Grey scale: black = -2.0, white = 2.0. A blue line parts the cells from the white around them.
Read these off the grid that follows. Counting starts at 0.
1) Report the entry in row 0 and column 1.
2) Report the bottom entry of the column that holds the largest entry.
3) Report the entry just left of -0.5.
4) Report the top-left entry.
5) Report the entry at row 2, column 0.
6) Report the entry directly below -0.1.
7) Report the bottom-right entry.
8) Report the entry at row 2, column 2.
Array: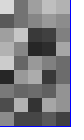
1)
-0.2
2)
0.2
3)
-0.3
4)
1.4
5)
0.5
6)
-0.8
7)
-1.0
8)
-1.1

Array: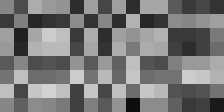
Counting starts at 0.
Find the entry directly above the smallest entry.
-0.3
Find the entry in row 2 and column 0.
0.5
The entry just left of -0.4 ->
0.9
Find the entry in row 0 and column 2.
0.7
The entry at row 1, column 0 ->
-1.1
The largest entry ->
1.3
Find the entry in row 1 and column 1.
0.0
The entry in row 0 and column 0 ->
0.1
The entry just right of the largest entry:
1.0
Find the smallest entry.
-1.8
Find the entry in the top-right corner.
-1.2
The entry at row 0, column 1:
-0.8
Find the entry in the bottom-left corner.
0.1
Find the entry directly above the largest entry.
-0.3
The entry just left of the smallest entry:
0.3
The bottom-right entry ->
-1.6
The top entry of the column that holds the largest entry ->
0.4
